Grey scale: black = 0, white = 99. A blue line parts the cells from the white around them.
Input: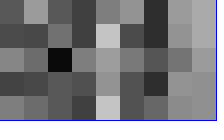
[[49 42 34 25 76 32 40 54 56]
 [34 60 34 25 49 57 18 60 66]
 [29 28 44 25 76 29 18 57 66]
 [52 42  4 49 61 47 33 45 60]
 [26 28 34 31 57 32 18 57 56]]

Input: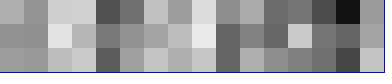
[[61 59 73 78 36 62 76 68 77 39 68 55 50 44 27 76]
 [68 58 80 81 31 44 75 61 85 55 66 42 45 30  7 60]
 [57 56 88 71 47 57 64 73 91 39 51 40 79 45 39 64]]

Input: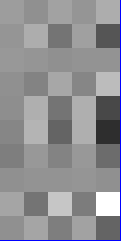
[[56 64 49 63 39]
 [61 56 63 58 67]
 [58 67 45 62 33]
 [59 58 56 57 57]
 [56 51 65 52 73]
 [55 68 45 68 28]
 [52 70 39 68 18]
 [49 59 51 59 42]
 [56 57 57 58 56]
 [64 45 77 48 99]]

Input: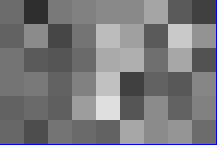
[[40 30 45 41 38 65 54 58 42]
 [42 18 47 50 53 53 64 35 25]
 [38 54 27 45 73 62 35 78 57]
 [45 35 33 41 66 68 43 65 32]
 [45 47 38 50 75 25 38 34 52]
 [38 41 37 61 86 33 54 38 50]]

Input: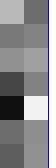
[[36 56]
 [72 42]
 [47 51]
 [56 62]
 [27 50]
 [ 6 94]
 [42 55]]

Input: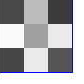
[[27 91 33]
 [28 73 23]
 [97 62 91]]

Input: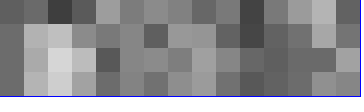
[[42 70 80 63 42 51 44 55 60 44 34 38 42 56 52]
 [37 41 24 35 61 48 54 50 40 47 26 47 60 70 38]
 [42 69 74 54 47 52 37 59 58 38 27 38 44 65 45]
 [42 66 83 73 34 52 54 49 62 52 40 37 41 41 63]]

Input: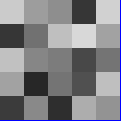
[[23 53 18 67 57]
 [79 61 55 21 81]
 [21 44 74 84 63]
 [75 52 48 28 45]
 [63 15 45 31 74]]

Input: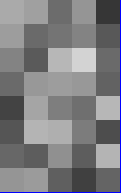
[[58 60 37 25 39]
 [66 62 42 58 21]
 [61 41 45 51 34]
 [51 35 71 82 41]
 [41 59 61 59 38]
 [26 64 49 43 71]
 [33 70 68 48 30]
 [40 36 56 36 70]]
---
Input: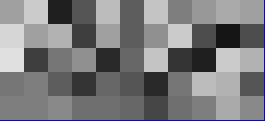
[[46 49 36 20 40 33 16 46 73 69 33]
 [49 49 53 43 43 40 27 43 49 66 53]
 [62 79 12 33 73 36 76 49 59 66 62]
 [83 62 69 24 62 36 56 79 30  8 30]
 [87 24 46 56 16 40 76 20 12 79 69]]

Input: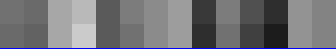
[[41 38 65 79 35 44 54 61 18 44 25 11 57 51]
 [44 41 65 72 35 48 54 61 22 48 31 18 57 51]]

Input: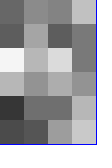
[[21 43 43 71]
 [29 33 61 78]
 [36 64 36 47]
 [40 54 51 75]
 [71 57 67 57]
 [95 71 85 47]]

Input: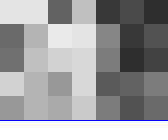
[[41 70 91 88 52 22 32]
 [44 74 81 84 48 18 26]
 [59 70 66 78 48 32 41]
 [81 70 59 84 35 38 48]
 [88 88 38 74 22 29 18]]

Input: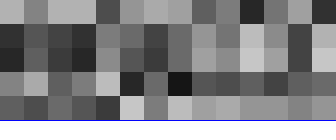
[[15 37 23 15 54 33 23 41 62 54 77 62 26 77]
 [19 33 26 19 48 41 26 41 58 45 73 54 26 69]
 [37 30 41 33 23 77 48 73 62 66 58 58 51 58]
 [51 66 37 48 73 15 41  8 33 30 37 26 37 41]
 [69 51 69 69 30 58 66 62 37 48 15 45 62 19]]

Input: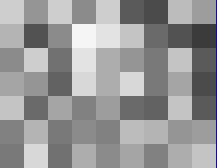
[[47 84 44 67 54 64 50 67 76]
 [50 70 47 54 50 73 70 58 61]
 [54 80 44 88 67 58 47 76 35]
 [64 58 38 84 67 84 47 64 29]
 [70 32 54 95 88 76 41 32 23]
 [76 41 64 50 61 41 38 76 35]
 [80 58 80 54 80 35 29 73 61]]

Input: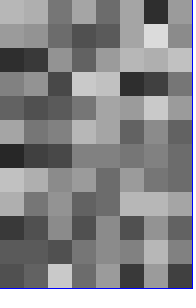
[[15 25 28 50 50 46 50 42]
 [18 22 57 38 60 71 68 75]
 [22 31 54 31 54 31 57 38]
 [31 38 78 42 60 22 60 25]
 [35 35 31 46 54 50 71 50]
 [38 31 35 46 64 60 78 60]
 [50 57 28 78 75 18 25 46]
 [60 57 42 31 35 64 85 54]
 [64 46 50 71 64 38 54 38]
 [68 46 57 38 42 71 71 64]
 [71 68 46 64 42 64 18 60]
 [75 68 54 60 42 60 46 42]]

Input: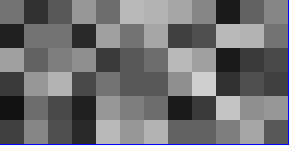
[[ 7 42 28 13 59 49 42 10 22 76 55 59]
 [13 45 45 16 62 45 65 25 31 72 69 45]
 [22 59 69 28 45 34 34 55 80 19 31 25]
 [25 52 31 16 72 59 69 38 38 49 65 34]
 [45 19 34 59 42 72 69 65 52 10 38 52]
 [62 38 49 55 22 34 42 72 62 10 22 28]]
